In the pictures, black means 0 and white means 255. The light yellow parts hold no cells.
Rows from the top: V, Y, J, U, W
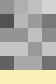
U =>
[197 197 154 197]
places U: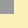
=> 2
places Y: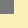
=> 3
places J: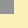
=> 0 1
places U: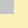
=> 0 1 3
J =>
[148 148 191 141]

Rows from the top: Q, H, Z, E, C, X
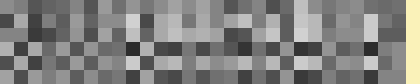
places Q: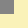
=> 5 15 18 24
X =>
[162  79 154 126 148  93 140 106 119  65 162  85  73 119  85 112 119  65
 112  79 148  58  73 126  99 112  58 132 132]
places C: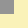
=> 7 24
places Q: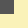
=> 2 6 16

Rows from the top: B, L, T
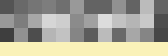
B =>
[ 84 105 117 125 111 153  99  99 145  99 187  99]
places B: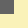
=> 6 7 9 11

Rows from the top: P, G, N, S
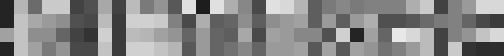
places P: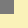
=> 10 23 25
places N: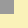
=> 14 20
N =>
[161 195 142 142 101  66  51 208  59 187 181 161 148 101 154 101  94 168
  73 161 154 135 135  80 208  36 161 101 232 216 187  66 129 148 195 216]
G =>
[ 36 195 168 154 142  80  73 187  59 208 208 202 129  73 174  94 101 142
  94 142 154 161  94 154  94 154 174  80  80  88 107 122 129 101  73  59]
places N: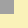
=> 0 11 19 26
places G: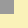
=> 3 20 23 25

